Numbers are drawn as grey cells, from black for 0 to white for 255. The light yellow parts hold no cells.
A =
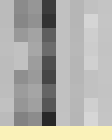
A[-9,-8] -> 187
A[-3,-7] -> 156
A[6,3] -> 101
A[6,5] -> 184
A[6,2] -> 165
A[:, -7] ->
[139, 135, 153, 193, 193, 143, 156, 150, 130]
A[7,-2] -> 207
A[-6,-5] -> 108
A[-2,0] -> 193
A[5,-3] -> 182
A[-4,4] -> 193
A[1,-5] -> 50
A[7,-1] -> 196
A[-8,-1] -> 197
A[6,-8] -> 189
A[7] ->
[193, 150, 160, 86, 193, 183, 207, 196]
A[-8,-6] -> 145
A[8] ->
[187, 130, 140, 40, 194, 182, 214, 197]
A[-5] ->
[188, 193, 157, 78, 193, 182, 208, 196]
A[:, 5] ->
[182, 182, 183, 184, 182, 182, 184, 183, 182]
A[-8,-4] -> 193

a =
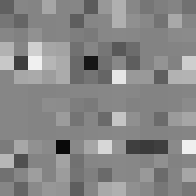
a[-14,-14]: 96
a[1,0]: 118
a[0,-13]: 134
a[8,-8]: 134
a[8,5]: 116
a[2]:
[134, 129, 145, 132, 133, 126, 122, 135, 136, 135, 131, 131, 138, 139]
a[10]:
[123, 167, 145, 138, 9, 137, 166, 215, 149, 63, 58, 63, 138, 239]
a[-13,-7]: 135
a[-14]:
[96, 134, 132, 166, 133, 134, 91, 152, 176, 135, 118, 127, 132, 113]
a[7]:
[134, 134, 132, 141, 140, 126, 122, 135, 136, 130, 131, 131, 132, 139]
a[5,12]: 178
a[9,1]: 134
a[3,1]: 134
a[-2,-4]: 153
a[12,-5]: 135
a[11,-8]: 134
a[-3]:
[183, 80, 132, 132, 163, 113, 134, 135, 136, 135, 131, 144, 130, 133]
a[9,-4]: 131
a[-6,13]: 166
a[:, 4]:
[133, 133, 133, 163, 171, 171, 133, 140, 156, 133, 9, 163, 156, 148]
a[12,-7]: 106
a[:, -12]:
[132, 132, 145, 208, 240, 170, 132, 132, 132, 132, 145, 132, 158, 138]
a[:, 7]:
[152, 135, 135, 118, 112, 101, 135, 135, 106, 135, 215, 135, 106, 169]
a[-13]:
[118, 101, 132, 132, 133, 94, 134, 135, 176, 144, 136, 115, 169, 133]
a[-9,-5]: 153
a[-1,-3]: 119
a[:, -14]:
[96, 118, 134, 178, 200, 134, 134, 134, 134, 134, 123, 183, 113, 134]

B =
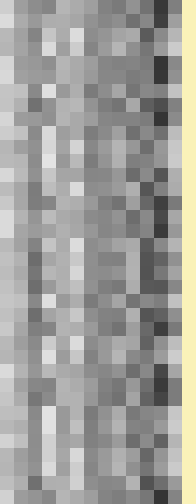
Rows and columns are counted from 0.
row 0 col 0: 206
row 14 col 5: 174
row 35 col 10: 119
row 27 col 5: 172
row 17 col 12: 180
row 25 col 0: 181
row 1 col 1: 171
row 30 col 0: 183
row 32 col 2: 142
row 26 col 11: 71
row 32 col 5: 216
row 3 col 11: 155
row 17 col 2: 131
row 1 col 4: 174
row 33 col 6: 134
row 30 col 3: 225
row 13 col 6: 141
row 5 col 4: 179
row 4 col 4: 181
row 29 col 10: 134
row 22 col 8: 128
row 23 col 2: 127
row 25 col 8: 181
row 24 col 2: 138
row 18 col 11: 99
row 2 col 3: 197
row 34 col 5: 208
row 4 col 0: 213
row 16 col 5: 167
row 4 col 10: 123
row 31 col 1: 191
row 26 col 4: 170
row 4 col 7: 134
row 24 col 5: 219
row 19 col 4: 175
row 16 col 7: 134
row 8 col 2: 153
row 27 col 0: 203
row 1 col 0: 219
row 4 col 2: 152

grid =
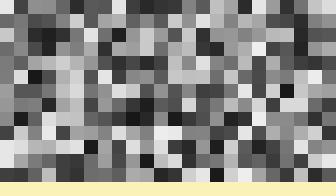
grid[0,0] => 231
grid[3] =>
[108, 136, 74, 36, 147, 127, 172, 48, 167, 158, 201, 110, 170, 188, 55, 41, 153, 174, 238, 68, 87, 36, 148, 171]
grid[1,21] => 45
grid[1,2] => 75
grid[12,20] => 57
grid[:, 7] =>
[86, 164, 111, 48, 81, 229, 145, 152, 85, 131, 164, 157, 112]
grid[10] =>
[230, 221, 182, 178, 213, 225, 26, 164, 68, 222, 150, 221, 60, 41, 150, 30, 205, 91, 35, 67, 118, 227, 132, 146]
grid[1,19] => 79
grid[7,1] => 122
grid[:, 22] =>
[196, 128, 83, 148, 53, 236, 167, 107, 49, 208, 132, 202, 44]
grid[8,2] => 97
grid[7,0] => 151
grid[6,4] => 191
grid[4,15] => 132
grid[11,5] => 56
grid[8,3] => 221
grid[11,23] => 231
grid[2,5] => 119
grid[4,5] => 180
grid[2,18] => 151
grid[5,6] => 82
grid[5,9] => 135
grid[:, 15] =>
[192, 182, 148, 41, 132, 110, 68, 120, 144, 67, 30, 118, 26]
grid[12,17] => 238
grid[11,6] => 108
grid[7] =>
[151, 122, 126, 40, 163, 190, 69, 152, 106, 54, 30, 91, 79, 213, 83, 120, 187, 138, 213, 62, 217, 217, 107, 62]
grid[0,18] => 229
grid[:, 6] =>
[89, 88, 227, 172, 150, 82, 116, 69, 100, 157, 26, 108, 109]
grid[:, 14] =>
[90, 225, 49, 55, 224, 193, 63, 83, 79, 131, 150, 106, 230]
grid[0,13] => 130

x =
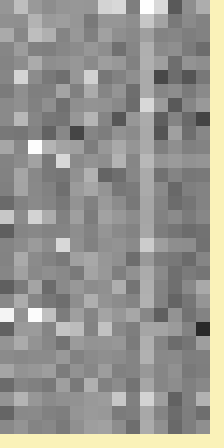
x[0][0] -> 150
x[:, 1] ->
[190, 143, 135, 156, 141, 212, 143, 144, 184, 118, 135, 140, 165, 164, 130, 140, 133, 140, 170, 161, 123, 172, 147, 154, 171, 136, 147, 133, 180, 137, 148]
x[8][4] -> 116
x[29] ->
[101, 137, 138, 129, 126, 149, 154, 152, 123, 126, 168, 132, 108, 126, 110]
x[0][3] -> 141
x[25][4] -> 153
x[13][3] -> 130
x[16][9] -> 131
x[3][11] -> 138
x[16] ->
[95, 133, 136, 131, 132, 142, 131, 149, 138, 131, 167, 125, 117, 108, 114]
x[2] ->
[170, 135, 190, 176, 132, 152, 128, 161, 143, 137, 159, 131, 134, 126, 130]
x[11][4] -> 216
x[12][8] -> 110
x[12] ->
[130, 165, 136, 121, 118, 145, 178, 100, 110, 135, 170, 113, 132, 119, 121]
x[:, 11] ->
[217, 163, 131, 138, 159, 72, 134, 155, 95, 84, 127, 149, 113, 138, 132, 130, 125, 158, 124, 138, 131, 130, 95, 164, 133, 137, 134, 134, 158, 132, 144]
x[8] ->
[138, 184, 134, 119, 116, 151, 181, 133, 86, 151, 171, 95, 132, 105, 68]
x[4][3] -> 142
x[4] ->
[132, 141, 171, 142, 145, 151, 138, 158, 152, 129, 176, 159, 110, 147, 142]
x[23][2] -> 155
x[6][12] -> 141
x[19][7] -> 152
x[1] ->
[144, 143, 179, 154, 158, 150, 121, 150, 150, 142, 198, 163, 121, 138, 130]
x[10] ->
[166, 135, 253, 180, 163, 159, 125, 152, 169, 149, 170, 127, 143, 128, 131]
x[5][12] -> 109
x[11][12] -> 155
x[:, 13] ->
[142, 138, 126, 123, 147, 85, 122, 134, 105, 110, 128, 146, 119, 127, 117, 123, 108, 141, 107, 123, 137, 118, 114, 131, 117, 126, 121, 128, 128, 126, 126]
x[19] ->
[134, 161, 137, 143, 137, 122, 164, 152, 127, 145, 171, 138, 111, 123, 117]
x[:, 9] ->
[126, 142, 137, 134, 129, 143, 110, 108, 151, 139, 149, 134, 135, 123, 120, 140, 131, 138, 109, 145, 116, 132, 167, 126, 123, 132, 132, 115, 128, 126, 110]
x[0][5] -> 151
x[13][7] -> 148
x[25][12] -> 138
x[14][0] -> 106
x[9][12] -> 160

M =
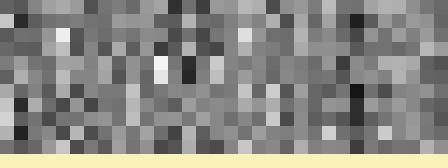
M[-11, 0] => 98
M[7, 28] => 155
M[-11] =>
[98, 87, 132, 160, 169, 155, 81, 116, 125, 106, 152, 164, 49, 111, 62, 153, 148, 183, 174, 75, 142, 152, 124, 186, 114, 113, 163, 177, 175, 143, 118, 105]
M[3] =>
[104, 94, 92, 162, 191, 80, 132, 86, 170, 93, 150, 60, 89, 177, 82, 70, 133, 176, 129, 124, 109, 169, 142, 143, 137, 89, 113, 114, 105, 117, 183, 156]
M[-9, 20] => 109
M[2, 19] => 111
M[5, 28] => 178
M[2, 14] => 71
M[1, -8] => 93
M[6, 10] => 103
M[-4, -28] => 73
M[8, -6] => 95
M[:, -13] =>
[75, 175, 111, 124, 108, 104, 204, 173, 201, 129, 136]
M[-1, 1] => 87
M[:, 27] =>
[177, 151, 115, 114, 176, 130, 77, 132, 116, 203, 105]
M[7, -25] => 118
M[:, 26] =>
[163, 92, 147, 113, 124, 144, 112, 155, 95, 118, 122]
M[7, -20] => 93
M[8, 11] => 144
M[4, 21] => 124
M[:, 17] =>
[183, 149, 223, 176, 122, 155, 196, 170, 134, 114, 198]
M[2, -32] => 90
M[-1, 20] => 101
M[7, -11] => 135
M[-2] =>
[178, 34, 121, 136, 74, 182, 77, 114, 153, 119, 163, 110, 67, 179, 93, 135, 144, 114, 157, 129, 126, 139, 116, 207, 112, 93, 118, 203, 135, 154, 119, 106]
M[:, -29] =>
[160, 113, 149, 162, 108, 113, 90, 108, 75, 136, 152]
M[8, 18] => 111
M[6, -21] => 120
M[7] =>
[197, 43, 173, 108, 73, 149, 69, 118, 113, 182, 135, 112, 93, 156, 130, 138, 132, 170, 147, 173, 112, 135, 103, 148, 143, 47, 155, 132, 155, 136, 103, 94]
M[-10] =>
[198, 43, 93, 113, 119, 125, 114, 112, 154, 148, 150, 95, 92, 178, 109, 105, 128, 149, 131, 175, 78, 166, 102, 162, 93, 31, 92, 151, 124, 153, 145, 101]
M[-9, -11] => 179
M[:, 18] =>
[174, 131, 149, 129, 135, 132, 103, 147, 111, 157, 128]

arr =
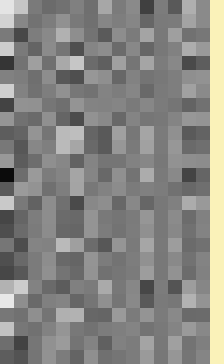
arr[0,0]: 228
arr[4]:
[53, 115, 159, 112, 169, 198, 107, 95, 160, 117, 165, 124, 136, 74, 93]
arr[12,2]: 154
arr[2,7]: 90
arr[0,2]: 122
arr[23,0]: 194
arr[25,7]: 112
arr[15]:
[70, 101, 125, 141, 107, 105, 148, 121, 117, 123, 150, 120, 139, 108, 129]
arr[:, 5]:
[128, 121, 142, 79, 198, 79, 119, 148, 76, 190, 166, 98, 165, 164, 74, 105, 102, 159, 101, 105, 128, 102, 178, 120, 116, 100]
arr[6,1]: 130
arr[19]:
[71, 88, 123, 144, 116, 105, 147, 113, 118, 123, 157, 120, 146, 108, 129]
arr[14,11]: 120
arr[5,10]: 116
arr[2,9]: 123
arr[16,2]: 123
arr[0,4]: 113
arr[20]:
[178, 204, 130, 106, 92, 128, 123, 170, 120, 135, 71, 124, 84, 157, 134]
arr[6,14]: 138
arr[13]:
[90, 154, 147, 112, 126, 164, 120, 130, 140, 123, 128, 124, 113, 104, 111]
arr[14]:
[201, 121, 98, 141, 112, 74, 136, 142, 103, 136, 102, 120, 128, 172, 153]
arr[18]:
[79, 105, 123, 141, 105, 101, 148, 124, 115, 125, 145, 120, 137, 114, 131]
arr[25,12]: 150
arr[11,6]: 132
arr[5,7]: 143
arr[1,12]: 123
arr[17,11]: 121
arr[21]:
[232, 142, 105, 128, 132, 102, 117, 144, 117, 137, 89, 122, 119, 178, 147]
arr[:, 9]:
[138, 134, 123, 136, 117, 130, 134, 122, 132, 119, 122, 130, 115, 123, 136, 123, 124, 122, 125, 123, 135, 137, 123, 132, 124, 124]
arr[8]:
[149, 113, 106, 144, 101, 76, 146, 137, 104, 132, 118, 120, 132, 151, 148]
